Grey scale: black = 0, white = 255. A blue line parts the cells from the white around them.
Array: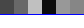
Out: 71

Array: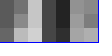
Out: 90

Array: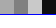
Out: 170

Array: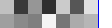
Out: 192

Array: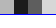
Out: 183

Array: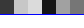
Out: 56

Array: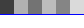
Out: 62

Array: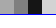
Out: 169

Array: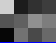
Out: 208
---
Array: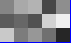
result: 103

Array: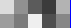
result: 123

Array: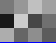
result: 204

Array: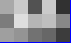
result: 222

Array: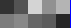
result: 136

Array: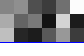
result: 100

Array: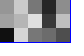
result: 181

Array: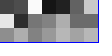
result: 45
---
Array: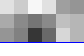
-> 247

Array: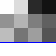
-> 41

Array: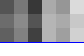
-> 55

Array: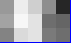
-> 207

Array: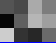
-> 170

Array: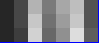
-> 179

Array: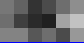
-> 51

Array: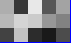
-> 232
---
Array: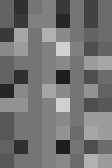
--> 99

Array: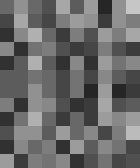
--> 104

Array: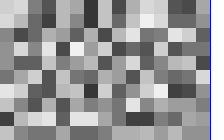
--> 207

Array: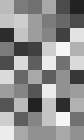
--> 187

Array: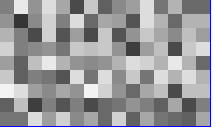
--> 127

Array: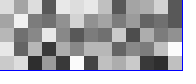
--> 221
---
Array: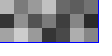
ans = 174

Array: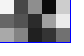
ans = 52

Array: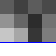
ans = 54

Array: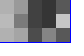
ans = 133

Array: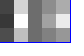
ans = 129

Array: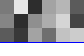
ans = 194

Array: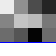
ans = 4

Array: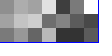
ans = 51

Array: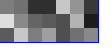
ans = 113
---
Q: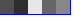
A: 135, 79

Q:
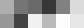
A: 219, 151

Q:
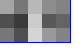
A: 131, 119

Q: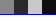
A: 14, 135

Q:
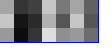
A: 97, 153

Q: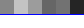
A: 37, 134
